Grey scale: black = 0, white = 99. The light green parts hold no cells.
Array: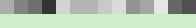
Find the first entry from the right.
31
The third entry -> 43
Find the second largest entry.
85

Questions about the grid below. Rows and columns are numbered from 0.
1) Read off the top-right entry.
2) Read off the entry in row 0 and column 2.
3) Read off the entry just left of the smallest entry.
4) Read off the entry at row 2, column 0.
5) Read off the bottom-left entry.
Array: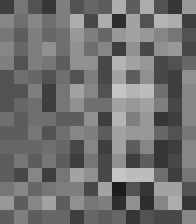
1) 59
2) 32
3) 63
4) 46
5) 36

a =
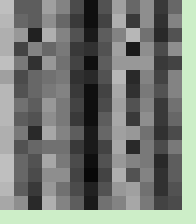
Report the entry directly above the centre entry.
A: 6
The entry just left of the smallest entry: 26
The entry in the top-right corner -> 40
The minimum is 3
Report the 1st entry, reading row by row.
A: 74
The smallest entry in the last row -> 10
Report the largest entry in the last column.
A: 55
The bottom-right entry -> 29
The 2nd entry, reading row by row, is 36
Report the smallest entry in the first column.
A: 62
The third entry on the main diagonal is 13
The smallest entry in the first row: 6
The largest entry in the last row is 68
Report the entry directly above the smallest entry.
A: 6
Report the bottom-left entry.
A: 65
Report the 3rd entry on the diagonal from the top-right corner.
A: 44
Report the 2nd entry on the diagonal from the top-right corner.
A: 19
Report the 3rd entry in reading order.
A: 36
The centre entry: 6
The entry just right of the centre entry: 29

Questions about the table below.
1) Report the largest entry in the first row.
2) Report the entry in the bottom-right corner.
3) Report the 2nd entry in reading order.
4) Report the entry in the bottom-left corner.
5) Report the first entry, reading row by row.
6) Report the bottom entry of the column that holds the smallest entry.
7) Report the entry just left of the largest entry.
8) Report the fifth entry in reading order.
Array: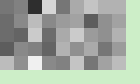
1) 83
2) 73
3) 50
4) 73
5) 46
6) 93
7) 56
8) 46

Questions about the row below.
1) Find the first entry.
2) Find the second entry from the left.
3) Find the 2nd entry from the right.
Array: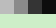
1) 73
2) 54
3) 20

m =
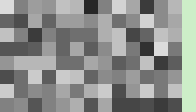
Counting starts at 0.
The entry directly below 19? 75
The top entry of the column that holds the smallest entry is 15
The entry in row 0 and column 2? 61
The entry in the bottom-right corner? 30
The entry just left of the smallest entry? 71
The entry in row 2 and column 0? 75
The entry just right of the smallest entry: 50
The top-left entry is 85
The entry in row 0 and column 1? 50
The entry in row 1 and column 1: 30
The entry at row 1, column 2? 65
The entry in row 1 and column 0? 39
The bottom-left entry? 50
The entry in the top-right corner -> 71
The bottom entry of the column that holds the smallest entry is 33
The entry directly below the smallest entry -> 54
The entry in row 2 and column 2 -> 23

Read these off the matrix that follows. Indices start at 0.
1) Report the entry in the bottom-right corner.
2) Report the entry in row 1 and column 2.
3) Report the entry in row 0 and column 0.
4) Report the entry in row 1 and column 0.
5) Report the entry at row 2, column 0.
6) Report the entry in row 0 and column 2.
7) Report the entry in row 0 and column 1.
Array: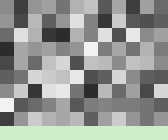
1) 58
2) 72
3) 54
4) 58
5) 41
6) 58
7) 24

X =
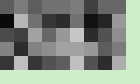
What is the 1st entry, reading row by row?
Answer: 36
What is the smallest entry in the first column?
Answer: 4
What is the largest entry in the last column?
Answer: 67
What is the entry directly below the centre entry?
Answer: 63
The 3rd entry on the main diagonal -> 63
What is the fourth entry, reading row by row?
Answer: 44
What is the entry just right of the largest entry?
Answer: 17
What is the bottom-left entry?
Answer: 21
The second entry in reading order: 48
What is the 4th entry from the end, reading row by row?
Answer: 74
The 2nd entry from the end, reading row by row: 17
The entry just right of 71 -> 44
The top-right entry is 40

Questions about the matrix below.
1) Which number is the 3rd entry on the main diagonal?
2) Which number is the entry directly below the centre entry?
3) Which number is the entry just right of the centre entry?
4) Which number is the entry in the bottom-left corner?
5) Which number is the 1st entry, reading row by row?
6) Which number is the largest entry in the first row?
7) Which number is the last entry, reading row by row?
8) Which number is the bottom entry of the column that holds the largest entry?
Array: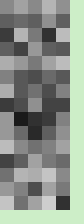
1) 47
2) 19
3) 26
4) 76
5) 53
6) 70
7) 19
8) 80

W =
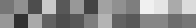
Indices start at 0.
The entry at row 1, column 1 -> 19
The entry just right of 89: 66
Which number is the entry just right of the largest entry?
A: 89
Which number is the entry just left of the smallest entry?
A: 59
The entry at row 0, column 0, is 46
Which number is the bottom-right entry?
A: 46

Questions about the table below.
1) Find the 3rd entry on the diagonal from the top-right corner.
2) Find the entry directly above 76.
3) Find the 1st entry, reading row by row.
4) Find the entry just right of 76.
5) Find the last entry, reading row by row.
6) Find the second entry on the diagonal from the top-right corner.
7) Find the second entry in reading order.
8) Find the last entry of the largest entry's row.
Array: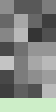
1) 72
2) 28
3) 55
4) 48
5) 72
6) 40
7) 34
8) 72

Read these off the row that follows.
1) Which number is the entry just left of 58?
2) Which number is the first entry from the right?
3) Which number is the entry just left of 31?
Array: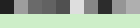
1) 17
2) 68
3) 38

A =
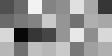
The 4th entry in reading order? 51
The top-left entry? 31
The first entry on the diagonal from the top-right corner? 21
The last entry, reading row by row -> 68
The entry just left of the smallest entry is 84
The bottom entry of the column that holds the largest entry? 74
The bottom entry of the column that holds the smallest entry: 44
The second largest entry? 90
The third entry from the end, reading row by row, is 47
